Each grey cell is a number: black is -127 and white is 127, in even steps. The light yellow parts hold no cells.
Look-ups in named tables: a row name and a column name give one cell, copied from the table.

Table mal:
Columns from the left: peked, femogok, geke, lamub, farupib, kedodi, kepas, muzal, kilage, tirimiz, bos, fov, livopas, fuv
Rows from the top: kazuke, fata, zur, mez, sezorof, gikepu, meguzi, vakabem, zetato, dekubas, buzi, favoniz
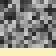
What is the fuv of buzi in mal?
-91
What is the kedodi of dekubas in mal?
30
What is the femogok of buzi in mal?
-15
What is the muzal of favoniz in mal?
26
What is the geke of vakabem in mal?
58
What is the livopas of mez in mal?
-71
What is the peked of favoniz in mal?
-3

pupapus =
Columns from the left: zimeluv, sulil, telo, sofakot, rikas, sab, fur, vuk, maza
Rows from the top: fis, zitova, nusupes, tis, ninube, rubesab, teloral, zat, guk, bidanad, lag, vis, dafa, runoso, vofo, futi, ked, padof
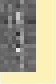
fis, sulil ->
-21
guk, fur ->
-31
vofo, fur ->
-25
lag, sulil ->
-37
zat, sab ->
11
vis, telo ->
-40
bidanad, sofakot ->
-41

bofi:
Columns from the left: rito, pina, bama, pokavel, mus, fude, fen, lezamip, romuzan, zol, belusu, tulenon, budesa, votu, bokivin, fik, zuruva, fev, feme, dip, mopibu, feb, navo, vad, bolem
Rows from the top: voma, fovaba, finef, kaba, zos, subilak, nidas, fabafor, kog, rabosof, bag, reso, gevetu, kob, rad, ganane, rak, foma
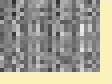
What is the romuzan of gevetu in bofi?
10
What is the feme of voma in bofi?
-16
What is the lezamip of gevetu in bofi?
32
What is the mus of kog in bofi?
76
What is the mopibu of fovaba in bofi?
69
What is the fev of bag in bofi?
7
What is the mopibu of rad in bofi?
37
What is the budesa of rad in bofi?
18
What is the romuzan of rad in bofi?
-25
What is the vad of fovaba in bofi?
24

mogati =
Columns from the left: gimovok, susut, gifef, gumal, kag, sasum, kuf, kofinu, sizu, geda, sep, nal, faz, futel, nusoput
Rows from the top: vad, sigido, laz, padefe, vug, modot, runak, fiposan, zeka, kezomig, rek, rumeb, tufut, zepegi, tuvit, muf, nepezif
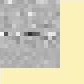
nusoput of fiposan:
50
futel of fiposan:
54
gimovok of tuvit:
46
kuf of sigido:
40
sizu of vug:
50
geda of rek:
54
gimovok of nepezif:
48
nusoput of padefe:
25
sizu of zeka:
-40
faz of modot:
39
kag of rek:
21
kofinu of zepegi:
42
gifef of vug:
52
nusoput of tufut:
47
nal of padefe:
43
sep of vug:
48
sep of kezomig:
20
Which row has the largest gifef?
vad

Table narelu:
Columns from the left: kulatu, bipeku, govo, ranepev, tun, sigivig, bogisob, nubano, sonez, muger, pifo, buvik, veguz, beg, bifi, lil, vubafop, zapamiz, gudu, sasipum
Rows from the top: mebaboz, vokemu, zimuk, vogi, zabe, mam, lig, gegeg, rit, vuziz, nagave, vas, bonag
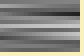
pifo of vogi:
-61
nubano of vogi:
-44
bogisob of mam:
-3
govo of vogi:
-14
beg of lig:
68
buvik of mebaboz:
0
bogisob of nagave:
-25
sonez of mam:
2
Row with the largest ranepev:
lig

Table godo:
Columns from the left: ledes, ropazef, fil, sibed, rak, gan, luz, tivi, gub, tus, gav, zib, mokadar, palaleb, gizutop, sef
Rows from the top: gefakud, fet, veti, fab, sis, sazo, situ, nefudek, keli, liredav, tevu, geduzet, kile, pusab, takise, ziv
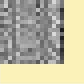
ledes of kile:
46
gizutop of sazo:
86
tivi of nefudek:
0
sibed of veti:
-4
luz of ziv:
8
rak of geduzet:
15
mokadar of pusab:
19
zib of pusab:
-6
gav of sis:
7
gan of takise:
38
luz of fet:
20
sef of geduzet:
-45
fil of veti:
40
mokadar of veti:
14
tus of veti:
61
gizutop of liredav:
38
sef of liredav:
-91
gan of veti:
13
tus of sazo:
-15

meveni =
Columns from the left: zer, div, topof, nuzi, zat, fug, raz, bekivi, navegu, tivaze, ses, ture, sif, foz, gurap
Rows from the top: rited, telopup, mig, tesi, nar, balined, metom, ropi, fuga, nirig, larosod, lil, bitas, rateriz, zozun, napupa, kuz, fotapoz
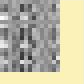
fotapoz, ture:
28
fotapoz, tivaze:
51
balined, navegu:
25
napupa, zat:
-2
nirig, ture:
26
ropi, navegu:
61
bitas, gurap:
14
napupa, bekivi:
57
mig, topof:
20

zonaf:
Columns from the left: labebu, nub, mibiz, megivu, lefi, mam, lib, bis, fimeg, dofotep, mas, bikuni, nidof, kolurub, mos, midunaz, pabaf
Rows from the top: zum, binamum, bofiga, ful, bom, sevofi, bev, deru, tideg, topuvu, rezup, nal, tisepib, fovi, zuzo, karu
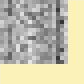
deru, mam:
57
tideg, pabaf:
91
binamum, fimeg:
45
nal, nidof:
-10
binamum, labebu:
45
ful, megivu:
24
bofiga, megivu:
38
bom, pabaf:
32

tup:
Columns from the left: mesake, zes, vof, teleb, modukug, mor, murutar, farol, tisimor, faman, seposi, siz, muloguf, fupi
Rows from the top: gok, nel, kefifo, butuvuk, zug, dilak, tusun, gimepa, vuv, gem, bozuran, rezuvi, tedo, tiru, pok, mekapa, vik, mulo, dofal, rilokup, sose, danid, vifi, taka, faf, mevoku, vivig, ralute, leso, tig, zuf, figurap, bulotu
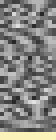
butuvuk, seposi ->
-90
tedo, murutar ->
25
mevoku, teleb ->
-88
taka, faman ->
-47
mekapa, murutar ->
-36
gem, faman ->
-47
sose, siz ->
29
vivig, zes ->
47
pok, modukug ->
-62
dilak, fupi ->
-48
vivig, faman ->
52
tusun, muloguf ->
60
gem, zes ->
-58
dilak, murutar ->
-56
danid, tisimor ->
30

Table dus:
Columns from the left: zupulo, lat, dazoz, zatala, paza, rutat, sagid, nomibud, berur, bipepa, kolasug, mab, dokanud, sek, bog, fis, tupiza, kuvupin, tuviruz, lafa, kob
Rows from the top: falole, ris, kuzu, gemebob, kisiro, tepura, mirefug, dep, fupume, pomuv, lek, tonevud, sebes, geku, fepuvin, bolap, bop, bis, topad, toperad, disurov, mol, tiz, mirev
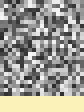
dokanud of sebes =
-73
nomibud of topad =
-15
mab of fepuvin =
-21
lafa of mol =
0
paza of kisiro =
-56
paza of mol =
24
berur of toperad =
-13
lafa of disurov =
84
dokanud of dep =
-7
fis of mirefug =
-33
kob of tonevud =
104
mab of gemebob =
48
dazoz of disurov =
-35
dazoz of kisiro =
-26
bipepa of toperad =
-78
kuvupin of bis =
-50
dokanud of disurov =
6
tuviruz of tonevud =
-70

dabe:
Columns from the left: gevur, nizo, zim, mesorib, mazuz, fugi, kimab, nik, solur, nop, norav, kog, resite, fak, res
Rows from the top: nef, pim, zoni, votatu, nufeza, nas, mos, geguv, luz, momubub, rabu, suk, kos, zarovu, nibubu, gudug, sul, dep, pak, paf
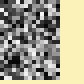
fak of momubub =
75
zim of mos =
9
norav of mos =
-92
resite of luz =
9
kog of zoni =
-63
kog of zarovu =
-116
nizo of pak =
-6
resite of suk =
5
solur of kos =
94
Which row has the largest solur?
zarovu

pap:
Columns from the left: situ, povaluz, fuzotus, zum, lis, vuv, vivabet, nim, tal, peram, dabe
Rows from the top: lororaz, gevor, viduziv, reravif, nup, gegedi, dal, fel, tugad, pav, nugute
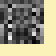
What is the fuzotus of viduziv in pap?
55
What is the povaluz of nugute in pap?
-84
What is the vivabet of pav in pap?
-69
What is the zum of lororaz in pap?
-53
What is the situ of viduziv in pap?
-57
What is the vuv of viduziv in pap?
-75
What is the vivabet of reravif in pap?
0
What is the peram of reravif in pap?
10
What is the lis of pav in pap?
-82

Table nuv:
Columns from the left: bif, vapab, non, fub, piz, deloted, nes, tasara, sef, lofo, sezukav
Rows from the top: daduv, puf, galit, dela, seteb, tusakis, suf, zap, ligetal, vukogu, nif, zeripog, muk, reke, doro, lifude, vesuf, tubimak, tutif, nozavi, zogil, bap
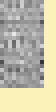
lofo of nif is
52
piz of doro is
36
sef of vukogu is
43
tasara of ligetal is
30
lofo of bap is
19
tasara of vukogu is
32
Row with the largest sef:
ligetal

